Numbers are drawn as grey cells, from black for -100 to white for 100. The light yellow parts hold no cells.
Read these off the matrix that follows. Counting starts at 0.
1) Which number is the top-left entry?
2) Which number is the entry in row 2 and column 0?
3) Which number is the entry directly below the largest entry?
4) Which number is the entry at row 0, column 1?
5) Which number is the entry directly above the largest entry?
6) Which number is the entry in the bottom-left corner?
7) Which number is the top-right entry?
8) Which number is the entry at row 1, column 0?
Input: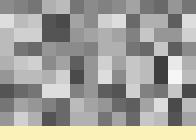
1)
9
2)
47
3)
55
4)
1
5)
83
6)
18
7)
-8
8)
73

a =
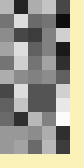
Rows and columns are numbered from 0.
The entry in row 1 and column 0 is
-9
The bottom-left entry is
19
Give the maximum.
98
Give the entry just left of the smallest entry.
-9
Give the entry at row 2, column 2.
-53
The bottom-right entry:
-53
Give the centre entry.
1
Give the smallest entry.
-89
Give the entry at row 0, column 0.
44
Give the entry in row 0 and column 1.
-72
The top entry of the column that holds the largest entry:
-44
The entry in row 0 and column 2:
36
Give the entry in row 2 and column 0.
10

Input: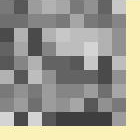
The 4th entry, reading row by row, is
39
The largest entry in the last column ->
56
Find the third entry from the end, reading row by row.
-51
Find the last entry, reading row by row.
22
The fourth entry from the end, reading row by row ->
-51
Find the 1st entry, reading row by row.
-5
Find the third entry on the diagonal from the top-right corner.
48
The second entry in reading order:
-32
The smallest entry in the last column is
-5
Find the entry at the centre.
-22
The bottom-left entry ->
66
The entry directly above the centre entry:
48

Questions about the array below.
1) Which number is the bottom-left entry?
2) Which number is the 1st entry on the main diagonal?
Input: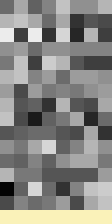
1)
-42
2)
-16

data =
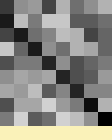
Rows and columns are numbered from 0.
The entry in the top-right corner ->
40
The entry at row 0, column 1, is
12
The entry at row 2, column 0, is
-47
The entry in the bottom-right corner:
-100
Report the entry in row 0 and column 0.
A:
-55
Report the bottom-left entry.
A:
-4
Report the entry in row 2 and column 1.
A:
-80
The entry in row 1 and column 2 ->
-4
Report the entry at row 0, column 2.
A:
21
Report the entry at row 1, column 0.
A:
-80

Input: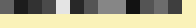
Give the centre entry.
-34
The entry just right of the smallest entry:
-34
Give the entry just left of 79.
-42
